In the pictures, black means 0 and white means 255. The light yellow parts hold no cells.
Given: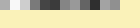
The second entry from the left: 248
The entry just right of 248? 206
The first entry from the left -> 174
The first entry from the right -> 144

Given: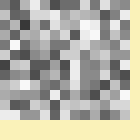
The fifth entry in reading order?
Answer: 159
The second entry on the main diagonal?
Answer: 99
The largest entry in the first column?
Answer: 236
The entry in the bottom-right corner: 194
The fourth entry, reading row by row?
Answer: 236
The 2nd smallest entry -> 67
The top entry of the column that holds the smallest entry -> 182
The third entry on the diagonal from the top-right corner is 129
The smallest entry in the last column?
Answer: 78
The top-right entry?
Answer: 138
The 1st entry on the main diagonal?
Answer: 129
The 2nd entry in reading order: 89
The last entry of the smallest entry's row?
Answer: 120
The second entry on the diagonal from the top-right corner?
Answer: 129
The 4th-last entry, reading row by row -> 171
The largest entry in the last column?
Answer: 248
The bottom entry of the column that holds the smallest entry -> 150
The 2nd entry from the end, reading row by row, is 138
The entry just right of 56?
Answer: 182
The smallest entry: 56
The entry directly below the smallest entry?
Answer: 182
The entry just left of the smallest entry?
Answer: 182

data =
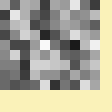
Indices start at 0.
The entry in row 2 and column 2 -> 198
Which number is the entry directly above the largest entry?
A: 38
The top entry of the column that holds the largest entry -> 60
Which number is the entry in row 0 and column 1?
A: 94
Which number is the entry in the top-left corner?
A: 177
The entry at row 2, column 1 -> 187
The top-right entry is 60
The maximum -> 249
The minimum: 26
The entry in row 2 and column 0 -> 117
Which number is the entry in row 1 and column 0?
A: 60
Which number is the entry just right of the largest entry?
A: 117
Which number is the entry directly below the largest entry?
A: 145
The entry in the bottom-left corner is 105
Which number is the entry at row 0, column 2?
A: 177
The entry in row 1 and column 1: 230
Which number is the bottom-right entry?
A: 166
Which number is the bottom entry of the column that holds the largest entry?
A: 220

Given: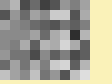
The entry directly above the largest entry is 181
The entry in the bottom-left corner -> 193
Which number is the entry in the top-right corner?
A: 162
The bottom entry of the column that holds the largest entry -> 222
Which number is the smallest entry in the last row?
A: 84
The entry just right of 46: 181
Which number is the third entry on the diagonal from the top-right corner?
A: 117
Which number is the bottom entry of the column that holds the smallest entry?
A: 193
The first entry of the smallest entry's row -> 138
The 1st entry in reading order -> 150
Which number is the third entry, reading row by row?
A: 75
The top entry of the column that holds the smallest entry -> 127
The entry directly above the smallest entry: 95
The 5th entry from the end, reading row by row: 117
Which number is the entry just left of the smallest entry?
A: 193
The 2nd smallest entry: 64

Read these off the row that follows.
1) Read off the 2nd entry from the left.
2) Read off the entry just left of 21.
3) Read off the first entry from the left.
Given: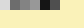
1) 109
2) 152
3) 218

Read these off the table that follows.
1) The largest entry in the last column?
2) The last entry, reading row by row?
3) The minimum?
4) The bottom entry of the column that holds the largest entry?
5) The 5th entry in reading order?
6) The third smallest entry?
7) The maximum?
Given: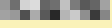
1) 162
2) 134
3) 40
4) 171
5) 101
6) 80
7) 220

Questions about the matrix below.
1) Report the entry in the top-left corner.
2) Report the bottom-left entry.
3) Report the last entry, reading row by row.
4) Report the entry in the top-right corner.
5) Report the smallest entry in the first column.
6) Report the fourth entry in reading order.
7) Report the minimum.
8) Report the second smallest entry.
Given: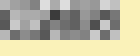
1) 183
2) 183
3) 192
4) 192
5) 88
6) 130
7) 59
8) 79

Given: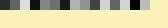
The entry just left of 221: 99
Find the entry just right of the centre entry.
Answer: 146

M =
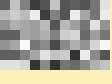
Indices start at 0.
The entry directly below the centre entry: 73
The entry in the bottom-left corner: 225
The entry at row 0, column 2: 129
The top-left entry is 95
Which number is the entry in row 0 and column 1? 195
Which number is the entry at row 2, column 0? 147
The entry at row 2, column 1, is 176
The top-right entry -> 225
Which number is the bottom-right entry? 195
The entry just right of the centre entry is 204
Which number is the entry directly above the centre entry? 84
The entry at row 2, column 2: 166
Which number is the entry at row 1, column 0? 186

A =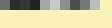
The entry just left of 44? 109
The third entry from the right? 79
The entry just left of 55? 44

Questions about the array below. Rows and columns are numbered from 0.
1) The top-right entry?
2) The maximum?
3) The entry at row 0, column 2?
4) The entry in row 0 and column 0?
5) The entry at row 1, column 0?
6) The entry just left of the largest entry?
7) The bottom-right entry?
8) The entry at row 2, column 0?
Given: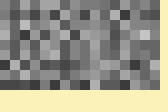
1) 102
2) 196
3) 164
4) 132
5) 123
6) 153
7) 102
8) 153

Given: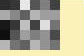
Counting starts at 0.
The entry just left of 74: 146
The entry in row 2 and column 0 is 24
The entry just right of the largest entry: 85
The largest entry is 231
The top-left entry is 45
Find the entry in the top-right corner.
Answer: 65
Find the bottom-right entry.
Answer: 115
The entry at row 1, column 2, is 97
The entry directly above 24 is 170
